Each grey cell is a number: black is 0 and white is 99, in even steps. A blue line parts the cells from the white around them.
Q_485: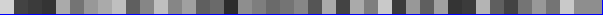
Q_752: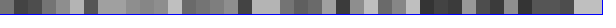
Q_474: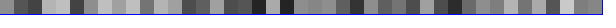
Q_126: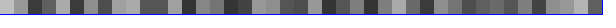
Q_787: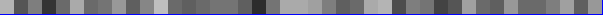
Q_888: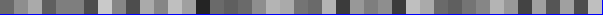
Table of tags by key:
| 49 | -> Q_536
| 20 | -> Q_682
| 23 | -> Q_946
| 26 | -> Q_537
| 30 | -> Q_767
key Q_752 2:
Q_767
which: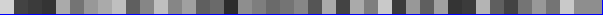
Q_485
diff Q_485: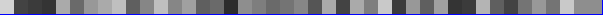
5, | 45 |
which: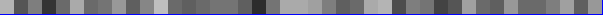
Q_787

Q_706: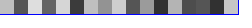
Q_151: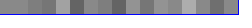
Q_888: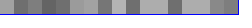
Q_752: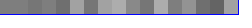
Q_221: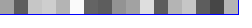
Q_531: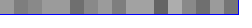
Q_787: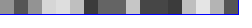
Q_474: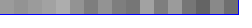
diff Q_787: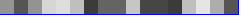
15, | 70 |
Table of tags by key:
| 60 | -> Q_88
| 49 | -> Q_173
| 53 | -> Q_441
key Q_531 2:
Q_441
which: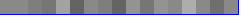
Q_151
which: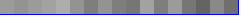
Q_474
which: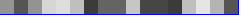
Q_787

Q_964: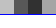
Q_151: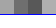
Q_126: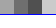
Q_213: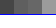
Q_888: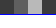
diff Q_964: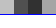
1, | 34 |
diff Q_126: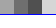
3, | 79 |

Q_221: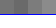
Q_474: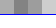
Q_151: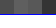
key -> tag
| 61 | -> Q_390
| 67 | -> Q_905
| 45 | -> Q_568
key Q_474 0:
Q_905
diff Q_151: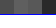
3, | 20 |
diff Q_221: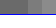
0, | 45 |
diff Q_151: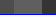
2, | 34 |
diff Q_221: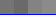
2, | 48 |

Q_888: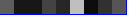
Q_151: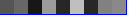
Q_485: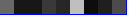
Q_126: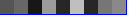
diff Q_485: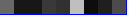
4, | 15 |
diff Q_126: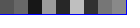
6, | 15 |
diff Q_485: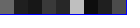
1, | 9 |
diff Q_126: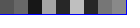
3, | 60 |
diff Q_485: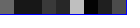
6, | 5 |
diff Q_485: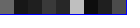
2, | 9 |

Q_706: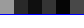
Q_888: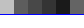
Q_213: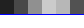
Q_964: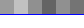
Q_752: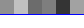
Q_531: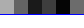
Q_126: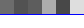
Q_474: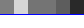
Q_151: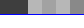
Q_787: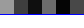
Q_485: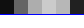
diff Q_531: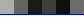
4, | 2 |
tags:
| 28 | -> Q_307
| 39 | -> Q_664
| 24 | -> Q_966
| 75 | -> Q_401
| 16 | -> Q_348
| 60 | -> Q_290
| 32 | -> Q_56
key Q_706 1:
Q_348

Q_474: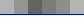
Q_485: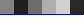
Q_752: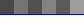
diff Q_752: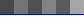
5, | 61 |
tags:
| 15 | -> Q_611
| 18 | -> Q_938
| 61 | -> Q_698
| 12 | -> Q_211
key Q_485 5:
Q_611
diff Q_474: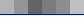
5, | 70 |
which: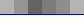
Q_474
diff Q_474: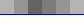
4, | 55 |
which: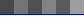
Q_752

